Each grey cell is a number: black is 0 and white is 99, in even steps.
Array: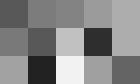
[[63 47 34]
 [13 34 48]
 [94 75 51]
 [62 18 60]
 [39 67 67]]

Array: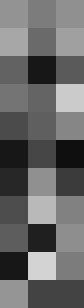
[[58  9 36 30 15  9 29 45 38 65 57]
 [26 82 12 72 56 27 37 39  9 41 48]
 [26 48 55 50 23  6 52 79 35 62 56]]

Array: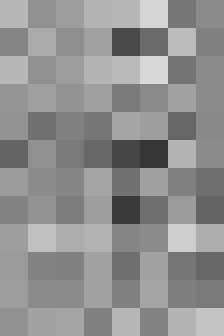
[[56 61 60 61 51 60 39 57 58 71 52 71]
 [63 54 51 74 57 54 56 44 62 56 66 56]
 [64 54 50 67 48 52 47 50 57 61 55 61]
 [50 63 63 69 61 64 40 46 62 70 63 70]
 [71 50 43 52 22 44 27 64 47 72 28 71]
 [51 64 63 54 43 62 21 61 54 84 41 83]
 [70 49 46 80 60 50 70 40 63 45 73 46]
 [76 47 40 67 39 43 54 53 54 54 50 54]]

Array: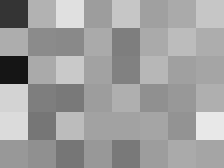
[[59 85 82  8 67 20]
 [56 46 49 66 54 69]
 [46 73 47 78 53 87]
 [59 63 61 63 66 61]
 [47 63 68 50 49 77]
 [61 64 56 71 66 62]
 [66 57 59 62 73 66]
 [64 90 68 64 67 77]]

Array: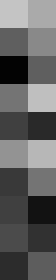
[[17 29 25 22 57 25 45  1 37 76]
 [36 19  7 45 71 16 74 37 53 66]]

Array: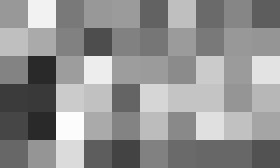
[[40 27 23 51 74 59]
 [58 16 22 16 66 94]
 [85 98 79 61 50 47]
 [36 66 75 92 30 59]
 [26 51 39 61 50 60]
 [50 73 83 60 46 38]
 [41 53 76 54 60 74]
 [40 87 76 79 47 41]
 [40 75 58 60 59 52]
 [32 64 71 88 58 36]]

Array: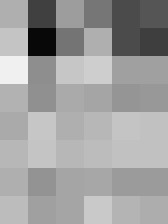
[[73 68 71 66 69 93 76 68]
 [62 57 76 77 56 55  3 25]
 [64 64 71 68 66 77 45 61]
 [78 65 73 71 64 80 68 46]
 [70 60 75 76 58 62 29 29]
 [67 60 75 75 59 62 24 33]]

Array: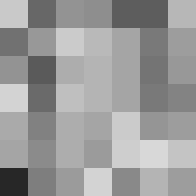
[[15 64 66 82 57 44 78]
 [49 54 50 41 35 59 40]
 [60 67 67 74 67 79 57]
 [82 60 64 70 70 72 55]
 [53 80 79 64 64 64 36]
 [70 84 58 47 45 47 36]
 [61 76 61 51 59 61 71]]

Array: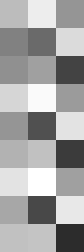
[[75 65 88 69 58 83 56 50 73]
 [76 28 99 75 31 97 62 41 92]
 [17 90 62 23 88 60 26 85 58]]
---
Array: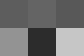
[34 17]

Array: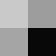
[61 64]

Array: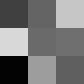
[77 41  1]

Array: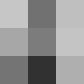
[74 48 45]

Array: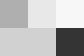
[96 81]

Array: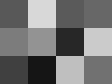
[40 15  8]

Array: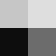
[86  5]

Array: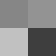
[57 75]
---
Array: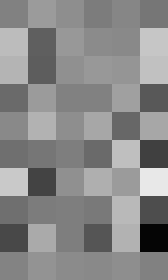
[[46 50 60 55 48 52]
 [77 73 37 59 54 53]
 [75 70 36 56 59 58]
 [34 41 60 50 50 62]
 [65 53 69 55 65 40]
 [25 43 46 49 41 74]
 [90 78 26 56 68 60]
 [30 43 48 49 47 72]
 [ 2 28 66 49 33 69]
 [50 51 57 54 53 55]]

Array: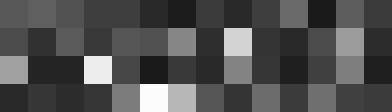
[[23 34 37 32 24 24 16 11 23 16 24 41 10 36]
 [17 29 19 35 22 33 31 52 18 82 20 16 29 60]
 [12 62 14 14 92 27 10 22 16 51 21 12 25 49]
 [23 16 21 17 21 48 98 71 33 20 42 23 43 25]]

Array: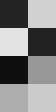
[[81 14]
 [13 88]
 [59  6]
 [79 67]]

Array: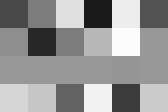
[[32 28 48 87 10 92]
 [59 55 15 48 71 98]
 [59 59 59 59 59 58]
 [79 83 77 38 94 23]]

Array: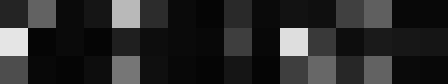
[[ 3 14 38  4  8 72 17  4  2 16  4  7  6 25 37  3]
 [ 8 89  2  4  2 12  5  4  3 24  3 86 22  5 10  9]
 [ 3 30  3  2  5 46  6  3  2  8  2 24 40 15 38  4]]

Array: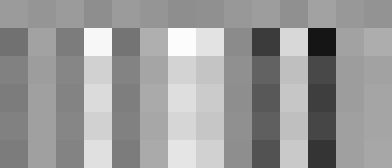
[[57 60 58 60 55 60 58 55 56 59 61 56 63 59]
 [67 44 63 48 96 45 68 98 88 54 23 84  8 63]
 [63 50 61 52 81 51 64 82 76 56 38 74 28 61]
 [64 48 62 51 85 49 66 86 79 55 34 77 24 61]
 [64 50 62 52 81 50 65 83 77 56 37 74 27 62]
 [65 48 62 51 87 48 66 89 81 55 32 78 20 62]]

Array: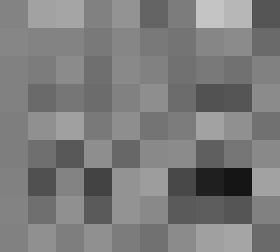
[[33 51 63 64 50 57 39 48 76 71]
 [41 52 51 51 47 52 47 45 52 54]
 [50 50 48 54 43 53 50 44 47 44]
 [54 50 41 46 42 50 55 42 32 33]
 [44 49 56 62 47 55 45 48 63 56]
 [53 49 43 34 55 40 53 54 37 46]
 [63 50 31 51 26 57 61 28 12  8]
 [50 51 43 56 35 57 53 35 36 33]
 [41 50 56 49 56 48 44 54 62 64]]
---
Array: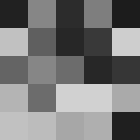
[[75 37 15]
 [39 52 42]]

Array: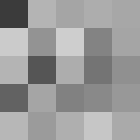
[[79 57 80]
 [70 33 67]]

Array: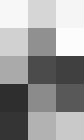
[[81 56 98]
 [66 29 25]]

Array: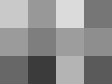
[[60 49 61]
 [40 23 70]]

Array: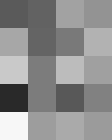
[[65 39 47]
 [78 48 73]]

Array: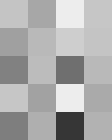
[[62 72 80]
 [50 73 43]]

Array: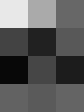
[[26 13 34]
 [ 3 27 11]]

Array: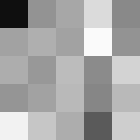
[[63 68 63]
 [67 59 73]]
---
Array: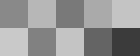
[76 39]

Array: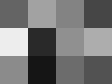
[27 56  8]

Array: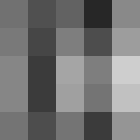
[53 30 64 23 45]

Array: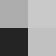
[78 14]

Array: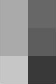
[40 66]

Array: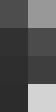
[59 19]
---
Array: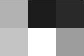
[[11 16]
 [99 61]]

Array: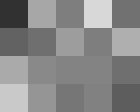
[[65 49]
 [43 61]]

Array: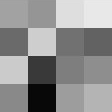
[[58 86]
 [80 44]]

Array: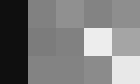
[[50 56]
 [48 50]]

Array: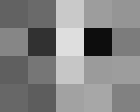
[[41 78]
 [19 86]]

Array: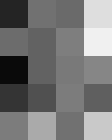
[[44 41]
 [38 49]]
